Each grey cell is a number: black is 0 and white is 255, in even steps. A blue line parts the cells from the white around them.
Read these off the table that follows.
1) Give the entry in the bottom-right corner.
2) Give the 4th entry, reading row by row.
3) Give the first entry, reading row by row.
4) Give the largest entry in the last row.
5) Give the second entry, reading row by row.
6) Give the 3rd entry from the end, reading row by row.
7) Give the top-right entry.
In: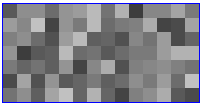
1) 75
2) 108
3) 89
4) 193
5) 142
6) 172
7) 122

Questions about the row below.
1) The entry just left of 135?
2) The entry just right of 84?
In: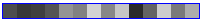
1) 211
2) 148

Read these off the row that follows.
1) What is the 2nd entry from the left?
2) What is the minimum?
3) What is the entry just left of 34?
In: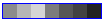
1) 182
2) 34
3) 66

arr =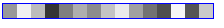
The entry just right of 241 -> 188
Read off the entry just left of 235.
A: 196
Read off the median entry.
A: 161

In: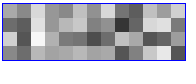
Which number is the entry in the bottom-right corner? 85
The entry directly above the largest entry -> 224
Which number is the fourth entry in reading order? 151
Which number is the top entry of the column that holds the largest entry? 216
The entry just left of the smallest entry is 145
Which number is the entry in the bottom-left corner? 137
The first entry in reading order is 169
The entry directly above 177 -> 151
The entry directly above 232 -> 101
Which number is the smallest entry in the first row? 93
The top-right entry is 208
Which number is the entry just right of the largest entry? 177
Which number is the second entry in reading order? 137
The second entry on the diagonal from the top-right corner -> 224
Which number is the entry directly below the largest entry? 184
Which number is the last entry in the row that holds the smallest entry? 122

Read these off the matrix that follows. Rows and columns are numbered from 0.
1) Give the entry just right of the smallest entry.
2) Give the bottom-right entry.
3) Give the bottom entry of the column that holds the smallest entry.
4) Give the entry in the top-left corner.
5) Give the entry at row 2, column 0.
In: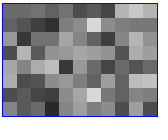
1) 133
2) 77
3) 41
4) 106
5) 152

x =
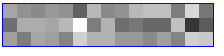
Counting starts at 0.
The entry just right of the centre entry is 111
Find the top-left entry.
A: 166
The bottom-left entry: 159
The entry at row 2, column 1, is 125
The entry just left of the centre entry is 125
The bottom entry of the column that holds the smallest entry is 208
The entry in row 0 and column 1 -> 146
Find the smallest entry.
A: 54
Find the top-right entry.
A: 119
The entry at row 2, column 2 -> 166
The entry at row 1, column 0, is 111
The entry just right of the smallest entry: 91
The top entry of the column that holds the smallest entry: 216

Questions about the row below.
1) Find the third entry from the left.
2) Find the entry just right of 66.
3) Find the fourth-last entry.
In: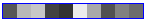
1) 199
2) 50
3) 169

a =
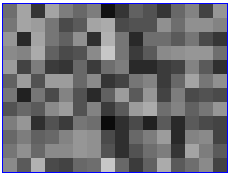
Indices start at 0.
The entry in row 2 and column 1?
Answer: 41
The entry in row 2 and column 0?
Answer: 150
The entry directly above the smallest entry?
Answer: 59
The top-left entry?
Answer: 110
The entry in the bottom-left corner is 138
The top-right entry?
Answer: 150
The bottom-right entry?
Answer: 67
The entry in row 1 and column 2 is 156
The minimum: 11
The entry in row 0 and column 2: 53
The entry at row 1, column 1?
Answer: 164
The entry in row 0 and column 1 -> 164
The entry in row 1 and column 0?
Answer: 118
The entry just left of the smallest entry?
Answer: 110
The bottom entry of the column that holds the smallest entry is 199
